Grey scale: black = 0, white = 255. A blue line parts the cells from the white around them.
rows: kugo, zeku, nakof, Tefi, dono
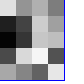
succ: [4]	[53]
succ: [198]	[190]
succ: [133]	[98]
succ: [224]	[148]
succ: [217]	[246]

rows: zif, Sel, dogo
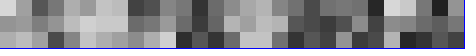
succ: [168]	[180]
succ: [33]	[148]
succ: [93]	[119]
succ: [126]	[148]
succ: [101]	[180]

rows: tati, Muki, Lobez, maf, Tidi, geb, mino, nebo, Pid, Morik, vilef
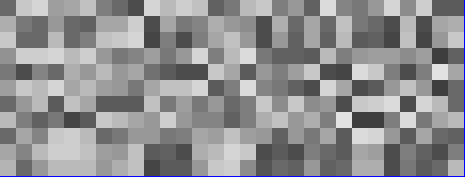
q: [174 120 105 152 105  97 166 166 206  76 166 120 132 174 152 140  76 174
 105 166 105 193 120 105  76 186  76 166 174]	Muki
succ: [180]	[105]
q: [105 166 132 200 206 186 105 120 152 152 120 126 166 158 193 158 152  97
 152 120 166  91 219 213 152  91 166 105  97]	Pid
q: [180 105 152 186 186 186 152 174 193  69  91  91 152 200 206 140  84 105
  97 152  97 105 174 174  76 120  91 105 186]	vilef
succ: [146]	[206]
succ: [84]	[105]
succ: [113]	[91]

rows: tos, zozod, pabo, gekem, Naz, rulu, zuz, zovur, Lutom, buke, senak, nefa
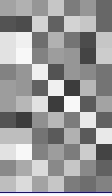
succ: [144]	[183]
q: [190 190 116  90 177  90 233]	Lutom

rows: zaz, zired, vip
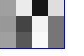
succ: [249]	[118]
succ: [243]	[118]

